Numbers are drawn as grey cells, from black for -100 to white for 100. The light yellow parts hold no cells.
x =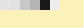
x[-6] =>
79
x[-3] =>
42
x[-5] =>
77
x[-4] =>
57

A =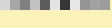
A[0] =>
69
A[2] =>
0
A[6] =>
-58
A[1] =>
31

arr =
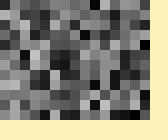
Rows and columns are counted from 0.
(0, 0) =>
-70
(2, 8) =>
12
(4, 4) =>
30
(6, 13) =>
-40
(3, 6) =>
-34
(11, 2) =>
-6
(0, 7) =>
-19
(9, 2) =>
-5
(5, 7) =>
-55
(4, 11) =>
34
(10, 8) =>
43
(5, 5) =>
-63
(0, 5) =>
0
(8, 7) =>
-32
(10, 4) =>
-10
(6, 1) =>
-16
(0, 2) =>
-25
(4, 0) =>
-68
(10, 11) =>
-10
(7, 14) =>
-39
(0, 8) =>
-9
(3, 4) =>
-48
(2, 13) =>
-46
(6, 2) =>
-62
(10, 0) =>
-31
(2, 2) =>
42
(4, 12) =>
-10
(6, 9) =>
-24
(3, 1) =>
-52
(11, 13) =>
-98
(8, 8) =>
-28
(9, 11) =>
8
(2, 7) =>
-68
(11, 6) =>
-72

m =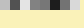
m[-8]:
50
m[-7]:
-36
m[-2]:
-10
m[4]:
-7

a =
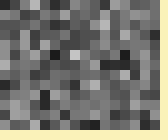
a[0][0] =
-69
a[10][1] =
25
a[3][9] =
-37
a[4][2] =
20
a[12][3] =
33
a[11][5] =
0
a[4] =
[12, -19, 20, -46, 26, -21, -47, -46, -38, -13, 9, -22, -13, -7, -8, -39]
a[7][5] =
-14
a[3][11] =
-34
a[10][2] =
7
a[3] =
[-28, -43, 20, -51, -30, -29, -10, -47, -38, -37, 5, -34, 32, -9, -31, -64]
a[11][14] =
-54
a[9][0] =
-32
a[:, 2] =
[-1, -48, -27, 20, 20, -3, -7, -12, -3, 0, 7, 19, -22]
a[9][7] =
-36
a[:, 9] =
[-27, -28, 11, -37, -13, -21, 20, -14, 37, -7, -12, 18, -73]
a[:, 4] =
[-31, -5, -35, -30, 26, -25, -48, -42, -3, -70, -68, -16, -60]
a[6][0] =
36
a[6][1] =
-14
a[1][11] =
-27
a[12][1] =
-29
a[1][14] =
7
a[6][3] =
-11
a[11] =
[-44, 25, 19, -24, -16, 0, -58, -7, -6, 18, -5, -56, -43, -24, -54, 13]
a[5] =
[12, -45, -3, 24, -25, -79, -39, 54, 1, -21, -29, -7, -78, -8, 17, -31]
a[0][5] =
-64
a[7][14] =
16
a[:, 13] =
[-29, 14, -32, -9, -7, -8, -44, -53, -9, 2, 24, -24, 10]
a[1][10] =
21

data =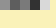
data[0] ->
14
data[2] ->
-4
